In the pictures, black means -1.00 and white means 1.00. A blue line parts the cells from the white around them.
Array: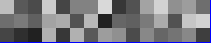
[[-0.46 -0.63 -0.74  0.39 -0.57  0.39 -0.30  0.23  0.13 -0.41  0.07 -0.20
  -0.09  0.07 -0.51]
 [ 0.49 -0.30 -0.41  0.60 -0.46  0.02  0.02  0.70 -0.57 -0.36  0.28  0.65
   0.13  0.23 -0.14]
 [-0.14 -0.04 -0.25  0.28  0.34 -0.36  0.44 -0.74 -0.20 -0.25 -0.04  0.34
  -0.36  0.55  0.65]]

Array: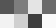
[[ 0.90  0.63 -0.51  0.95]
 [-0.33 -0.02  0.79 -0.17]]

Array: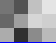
[[ 0.35 -0.62  0.09  0.46]
 [-0.08 -0.35  0.51  0.79]
 [-0.19  0.25  0.68  0.62]]

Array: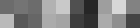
[[ 0.46 -0.31 -0.20  0.34  0.29 -0.52 -0.64  0.34  0.12 -0.47]
 [-0.15 -0.09 -0.15  0.40  0.58 -0.37 -0.70  0.24  0.69  0.02]]

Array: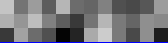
[[-0.55  0.27 -0.15 -0.37 -0.97 -0.72  0.33  0.60 -0.04 -0.43  0.12 -0.77]
 [ 0.54 -0.09  0.22 -0.27  0.43 -0.15 -0.21  0.01 -0.37 -0.43 -0.32  0.22]
 [ 0.38  0.17  0.49  0.01 -0.27 -0.55 -0.09  0.43 -0.04 -0.21  0.12  0.07]]

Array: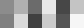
[[ 0.00  0.71 -0.50  0.59 -0.33  0.93]
 [ 0.10  0.38 -0.16  0.82 -0.44  0.54]]

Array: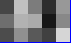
[[-0.40  0.13 -0.30 -0.50  0.68]
 [-0.45  0.51 -0.03 -0.65  0.19]
 [-0.14  0.40  0.34 -0.82  0.07]]
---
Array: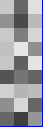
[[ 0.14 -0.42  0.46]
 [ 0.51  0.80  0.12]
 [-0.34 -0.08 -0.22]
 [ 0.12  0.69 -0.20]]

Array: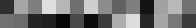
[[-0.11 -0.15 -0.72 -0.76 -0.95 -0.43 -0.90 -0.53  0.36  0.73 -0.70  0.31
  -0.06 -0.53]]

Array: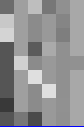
[[ 0.57  0.25  0.09  0.20  0.04  0.32]
 [-0.33  0.25 -0.29  0.33  0.13  0.32]
 [-0.33  0.25  0.75  0.20  0.13  0.32]
 [-0.55  0.25  0.09  0.20  0.14  0.32]]

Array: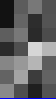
[[-0.86 -0.21 -0.65 -0.34]
 [-0.67 -0.38  0.68  0.43]
 [-0.22  0.29 -0.53 -0.22]]

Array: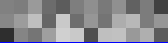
[[ 0.06  0.22  0.50 -0.20  0.58 -0.14  0.18 -0.09  0.36  0.44 -0.03  0.18]]

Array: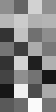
[[ 0.43  0.59  0.38  0.41]
 [-0.08 -0.51  0.35 -0.06]
 [-0.47  0.12 -0.10 -0.83]
 [-0.30 -0.16  0.96 -0.09]]

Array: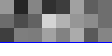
[[-0.15 -0.40 -0.23  0.66  0.40  0.18  0.10 -0.14]]

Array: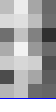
[[ 0.70  0.75  0.48 -0.14]
 [ 0.34  0.90  0.19 -0.17]
 [-0.40  0.53  0.30 -0.27]]

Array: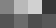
[[-0.34 -0.15 -0.39 -0.31]]
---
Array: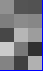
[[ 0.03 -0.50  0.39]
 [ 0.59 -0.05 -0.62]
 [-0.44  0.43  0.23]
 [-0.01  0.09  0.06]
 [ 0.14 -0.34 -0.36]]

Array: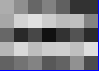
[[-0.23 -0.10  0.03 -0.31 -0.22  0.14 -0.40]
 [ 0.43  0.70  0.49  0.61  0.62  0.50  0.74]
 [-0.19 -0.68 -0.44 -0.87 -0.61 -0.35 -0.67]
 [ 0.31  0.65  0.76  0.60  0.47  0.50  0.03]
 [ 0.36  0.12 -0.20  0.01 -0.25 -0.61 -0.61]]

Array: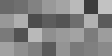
[[ 0.27  0.12  0.00 -0.29  0.16 -0.04  0.00  0.08]
 [-0.04 -0.36  0.45  0.12  0.21  0.28 -0.03  0.23]
 [ 0.19  0.37 -0.40 -0.27 -0.34 -0.14  0.40 -0.29]
 [-0.18 -0.13  0.02  0.20  0.29  0.46 -0.52  0.52]]

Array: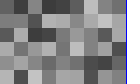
[[ 0.42 -0.39  0.53 -0.02  0.30  0.28 -0.37  0.17  0.01]
 [ 0.12  0.29  0.05 -0.17  0.02 -0.11 -0.40 -0.47 -0.20]
 [ 0.34 -0.09  0.19  0.39 -0.08  0.48  0.02  0.26 -0.38]
 [-0.30  0.35 -0.52 -0.46 -0.04  0.20  0.02 -0.30  0.32]
 [-0.02 -0.01 -0.36  0.40  0.35  0.07  0.33  0.52  0.30]
 [-0.23 -0.51  0.04 -0.53 -0.48 -0.27  0.48  0.03 -0.12]]

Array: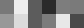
[[ 0.19  0.72 -0.28 -0.03  0.82 -0.43]
 [-0.06  0.86 -0.28 -0.67 -0.02 -0.04]]

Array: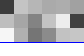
[[ 0.93  0.38 -0.08  0.09  0.52  0.55]
 [ 0.49  0.30  0.03  0.53  0.86 -0.50]
 [-0.53  0.54  0.43  0.33  0.36  0.26]]
